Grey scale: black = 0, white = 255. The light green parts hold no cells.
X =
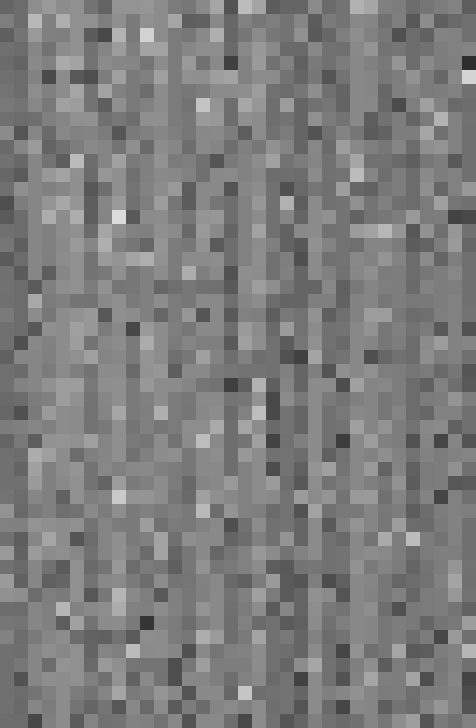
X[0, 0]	101
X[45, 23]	108
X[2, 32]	129
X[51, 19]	113
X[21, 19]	108
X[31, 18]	159
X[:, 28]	[125, 126, 80, 117, 149, 125, 127, 75, 125, 125, 133, 105, 125, 125, 112, 125, 149, 123, 131, 125, 125, 125, 120, 128, 125, 113, 125, 125, 125, 132, 125, 125, 130, 132, 146, 132, 125, 157, 125, 125, 123, 102, 129, 81, 125, 125, 165, 125, 125, 125, 115, 142]
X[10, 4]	112
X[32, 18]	140
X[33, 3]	128
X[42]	[145, 142, 108, 126, 122, 144, 87, 119, 181, 137, 126, 89, 128, 119, 128, 137, 114, 128, 160, 123, 90, 101, 145, 139, 84, 136, 130, 119, 129, 102, 123, 125, 152, 114]
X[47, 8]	143
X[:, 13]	[119, 94, 119, 134, 153, 144, 119, 114, 119, 119, 109, 126, 129, 93, 92, 119, 104, 119, 138, 173, 119, 119, 150, 119, 133, 119, 137, 133, 119, 118, 141, 139, 119, 119, 104, 106, 121, 120, 142, 119, 119, 117, 119, 119, 109, 119, 80, 119, 136, 84, 124, 83]
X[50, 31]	149
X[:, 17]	[188, 129, 118, 137, 129, 129, 142, 167, 143, 93, 128, 130, 129, 134, 129, 129, 129, 129, 129, 142, 139, 133, 129, 154, 160, 129, 115, 95, 119, 129, 165, 116, 152, 129, 129, 129, 129, 113, 108, 129, 129, 96, 128, 123, 129, 122, 130, 125, 129, 197, 129, 72]
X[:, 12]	[123, 165, 123, 123, 123, 123, 123, 123, 123, 126, 134, 123, 136, 153, 117, 125, 139, 123, 123, 123, 111, 123, 123, 126, 123, 111, 94, 139, 123, 123, 123, 114, 143, 123, 123, 118, 127, 123, 112, 101, 95, 116, 128, 129, 123, 123, 134, 78, 78, 136, 90, 136]
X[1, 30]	140
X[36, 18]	127
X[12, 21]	108
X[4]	[107, 99, 137, 129, 170, 163, 114, 138, 134, 133, 117, 140, 123, 153, 113, 137, 64, 129, 154, 113, 129, 96, 122, 113, 124, 136, 128, 121, 149, 108, 137, 125, 127, 45]
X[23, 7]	123
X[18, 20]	126
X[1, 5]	144
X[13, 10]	130
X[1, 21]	134
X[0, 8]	147
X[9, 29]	125
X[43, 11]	140
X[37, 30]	107
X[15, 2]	134
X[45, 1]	108
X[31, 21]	127
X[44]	[118, 116, 134, 128, 93, 161, 115, 139, 140, 122, 53, 129, 123, 109, 126, 137, 110, 129, 107, 113, 91, 96, 139, 113, 126, 136, 133, 119, 125, 121, 101, 116, 120, 157]
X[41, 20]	90
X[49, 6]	115
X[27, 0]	112

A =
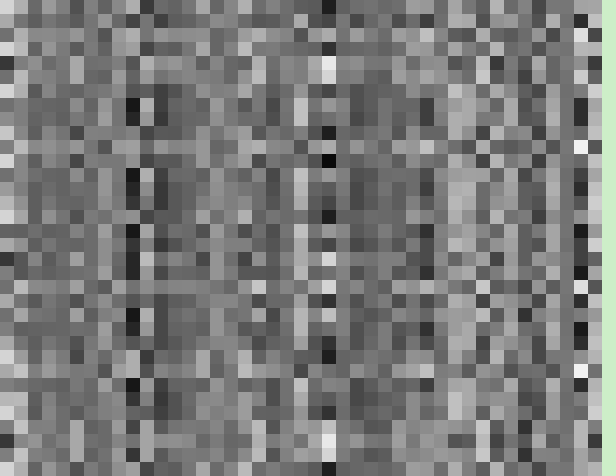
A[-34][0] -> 212
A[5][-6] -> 65
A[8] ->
[140, 126, 99, 107, 96, 120, 108, 157, 115, 38, 152, 56, 93, 102, 104, 143, 120, 107, 109, 78, 113, 192, 99, 111, 123, 72, 88, 114, 93, 108, 62, 124, 174, 169, 121, 124, 169, 86, 91, 175, 113, 45, 179]
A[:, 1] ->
[175, 116, 175, 185, 126, 185, 175, 126, 126, 135, 185, 135, 135, 126, 145, 165, 96, 145, 86, 86, 185, 116, 165, 96, 116, 155, 194, 116, 185, 165, 194, 135, 194, 175]
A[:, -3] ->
[118, 113, 124, 115, 122, 114, 111, 113, 113, 114, 119, 115, 109, 112, 111, 114, 115, 111, 119, 117, 118, 115, 111, 113, 115, 119, 122, 111, 107, 109, 112, 118, 108, 117]
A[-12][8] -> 137
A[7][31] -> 134
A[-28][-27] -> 130
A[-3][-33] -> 164
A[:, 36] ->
[106, 153, 90, 106, 121, 114, 137, 169, 169, 129, 90, 121, 169, 161, 153, 114, 169, 161, 153, 161, 106, 145, 153, 169, 145, 106, 82, 169, 145, 137, 137, 114, 137, 106]
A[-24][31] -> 134
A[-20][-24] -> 84
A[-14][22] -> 159
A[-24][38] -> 139
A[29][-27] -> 134
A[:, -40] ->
[154, 117, 138, 149, 107, 128, 133, 101, 107, 133, 144, 133, 101, 107, 117, 144, 96, 117, 91, 96, 133, 117, 112, 101, 117, 144, 154, 101, 128, 133, 128, 112, 122, 149]
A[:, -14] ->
[157, 108, 145, 157, 108, 139, 139, 102, 108, 139, 151, 139, 108, 108, 127, 151, 90, 121, 84, 96, 145, 115, 121, 96, 115, 145, 163, 102, 139, 139, 133, 121, 133, 157]
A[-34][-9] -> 94
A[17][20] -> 107
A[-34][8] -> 137
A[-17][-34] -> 53
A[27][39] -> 175
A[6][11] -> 64
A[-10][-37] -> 119
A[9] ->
[198, 135, 94, 133, 116, 71, 128, 127, 120, 129, 70, 89, 88, 106, 143, 117, 140, 156, 87, 116, 104, 126, 81, 30, 104, 95, 110, 120, 85, 139, 101, 101, 174, 143, 68, 180, 129, 137, 63, 147, 114, 104, 192]
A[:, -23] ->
[110, 107, 132, 110, 135, 132, 107, 116, 113, 104, 132, 104, 119, 110, 107, 107, 116, 107, 129, 110, 132, 104, 123, 110, 104, 110, 126, 113, 113, 104, 129, 138, 129, 110]
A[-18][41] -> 26
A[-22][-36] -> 149
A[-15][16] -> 123
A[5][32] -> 129
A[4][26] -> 118
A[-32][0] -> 112
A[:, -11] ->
[165, 174, 92, 165, 83, 129, 192, 156, 174, 174, 110, 174, 156, 174, 183, 174, 147, 183, 101, 156, 120, 174, 156, 156, 174, 165, 129, 165, 192, 192, 147, 83, 147, 174]
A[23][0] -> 126
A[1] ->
[169, 116, 94, 117, 106, 91, 117, 149, 104, 68, 117, 64, 93, 98, 112, 138, 130, 107, 87, 91, 107, 170, 81, 70, 119, 72, 103, 120, 77, 108, 62, 110, 174, 169, 81, 146, 153, 116, 82, 175, 113, 45, 192]
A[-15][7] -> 157
